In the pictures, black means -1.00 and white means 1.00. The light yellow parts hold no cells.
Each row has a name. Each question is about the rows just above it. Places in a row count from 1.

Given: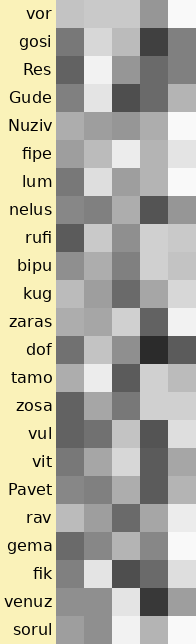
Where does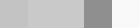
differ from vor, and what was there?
4, [0.18]
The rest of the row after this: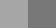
[0.63 0.63]
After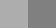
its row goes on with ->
[0.63 0.53]
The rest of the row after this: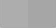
[ 0.63 -0.23  0.90]
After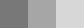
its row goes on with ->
[-0.29  0.30]
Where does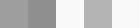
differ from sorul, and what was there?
3, [0.90]
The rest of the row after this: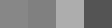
[0.18]

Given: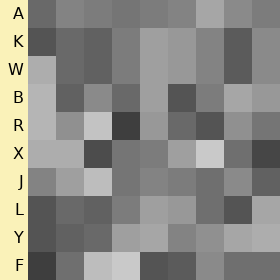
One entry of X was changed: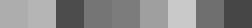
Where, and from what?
2, [0.36]
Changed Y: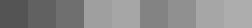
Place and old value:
3, [-0.18]
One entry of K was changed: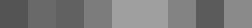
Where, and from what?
6, [0.19]
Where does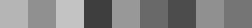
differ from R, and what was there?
7, [-0.34]
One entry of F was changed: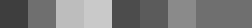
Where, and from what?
5, [-0.34]
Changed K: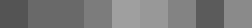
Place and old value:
3, [-0.24]
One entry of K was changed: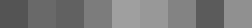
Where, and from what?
9, [0.08]

